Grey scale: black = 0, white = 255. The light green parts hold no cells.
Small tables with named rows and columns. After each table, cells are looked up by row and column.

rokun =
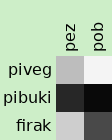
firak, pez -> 206
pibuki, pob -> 9
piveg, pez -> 189
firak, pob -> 73
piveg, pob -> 244
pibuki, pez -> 39
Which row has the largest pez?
firak

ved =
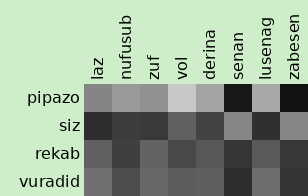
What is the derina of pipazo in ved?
164
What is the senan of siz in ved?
134
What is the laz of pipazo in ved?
133
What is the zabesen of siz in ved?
135
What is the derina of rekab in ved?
87
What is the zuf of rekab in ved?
99
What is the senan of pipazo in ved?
23
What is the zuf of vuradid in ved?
102
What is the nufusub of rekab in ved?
63
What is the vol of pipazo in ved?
200
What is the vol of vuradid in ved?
92
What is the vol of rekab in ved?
72
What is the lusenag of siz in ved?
48
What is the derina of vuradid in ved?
94

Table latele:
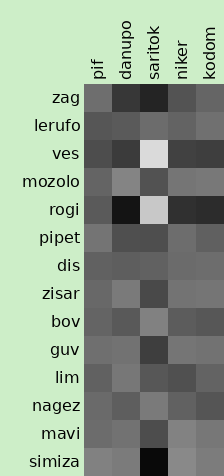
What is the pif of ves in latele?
77
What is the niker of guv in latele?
117
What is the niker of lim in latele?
80
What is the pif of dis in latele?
97
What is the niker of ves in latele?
65
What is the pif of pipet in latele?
116
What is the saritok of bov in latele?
129
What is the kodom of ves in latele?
62
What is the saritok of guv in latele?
62
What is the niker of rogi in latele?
48
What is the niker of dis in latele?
107
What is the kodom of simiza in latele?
124

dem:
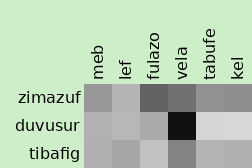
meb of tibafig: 176
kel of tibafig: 176
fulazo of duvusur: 169
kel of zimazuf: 142
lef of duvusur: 183
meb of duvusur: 177
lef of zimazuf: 180
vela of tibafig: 131
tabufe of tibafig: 179
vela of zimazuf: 113
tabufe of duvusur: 214
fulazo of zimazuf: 98
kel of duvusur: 215
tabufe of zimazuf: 146
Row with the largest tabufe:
duvusur

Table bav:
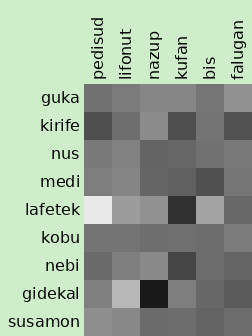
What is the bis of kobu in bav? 108
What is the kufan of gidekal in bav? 126
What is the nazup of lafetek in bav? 145
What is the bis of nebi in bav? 109
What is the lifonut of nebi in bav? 127
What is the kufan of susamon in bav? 109
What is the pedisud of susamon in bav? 142
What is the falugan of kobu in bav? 123
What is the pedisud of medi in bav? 126
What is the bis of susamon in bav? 99
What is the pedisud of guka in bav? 113

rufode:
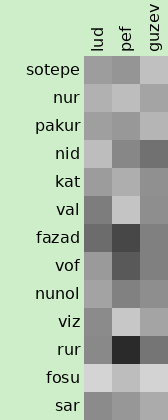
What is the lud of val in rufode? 125
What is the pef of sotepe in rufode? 149
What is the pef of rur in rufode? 42
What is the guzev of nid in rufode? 113
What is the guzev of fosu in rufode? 211
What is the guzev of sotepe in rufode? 192
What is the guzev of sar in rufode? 171
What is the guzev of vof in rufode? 128
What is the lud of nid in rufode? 189
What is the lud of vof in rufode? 154
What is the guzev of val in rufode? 142
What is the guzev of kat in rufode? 144
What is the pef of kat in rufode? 174
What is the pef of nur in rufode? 189

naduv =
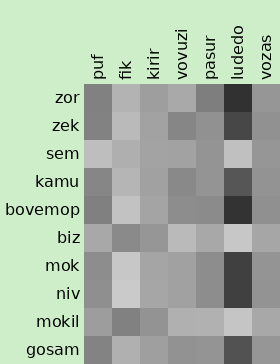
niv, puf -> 143
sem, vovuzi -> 162
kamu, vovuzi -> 137
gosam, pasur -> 148
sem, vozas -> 150
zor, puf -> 129
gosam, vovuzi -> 146
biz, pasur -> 168
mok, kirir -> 165
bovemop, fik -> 194

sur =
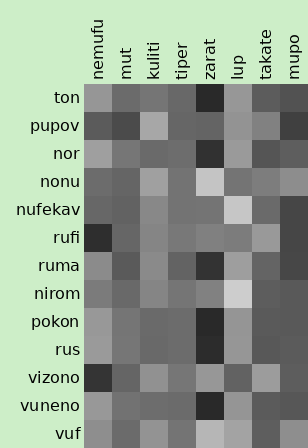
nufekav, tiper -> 115
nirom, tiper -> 117
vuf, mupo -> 142
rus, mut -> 118
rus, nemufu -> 154
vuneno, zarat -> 41
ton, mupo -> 82
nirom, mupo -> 89
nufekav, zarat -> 116
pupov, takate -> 129
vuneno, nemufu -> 152
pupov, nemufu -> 91
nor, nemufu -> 159
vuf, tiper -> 116
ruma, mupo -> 71
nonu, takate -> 125
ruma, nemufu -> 139
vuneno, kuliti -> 109
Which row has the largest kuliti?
pupov

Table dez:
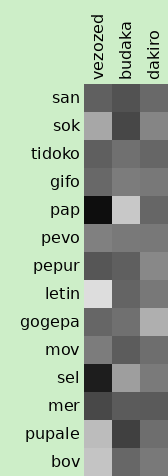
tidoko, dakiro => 102
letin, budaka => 100
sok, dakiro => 133
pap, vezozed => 14
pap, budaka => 200
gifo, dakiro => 120
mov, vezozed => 124
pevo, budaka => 121
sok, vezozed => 167
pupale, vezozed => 188
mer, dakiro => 90
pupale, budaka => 64
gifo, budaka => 124
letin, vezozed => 221
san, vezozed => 96
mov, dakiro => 110
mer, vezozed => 72
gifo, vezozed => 104
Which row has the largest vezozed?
letin

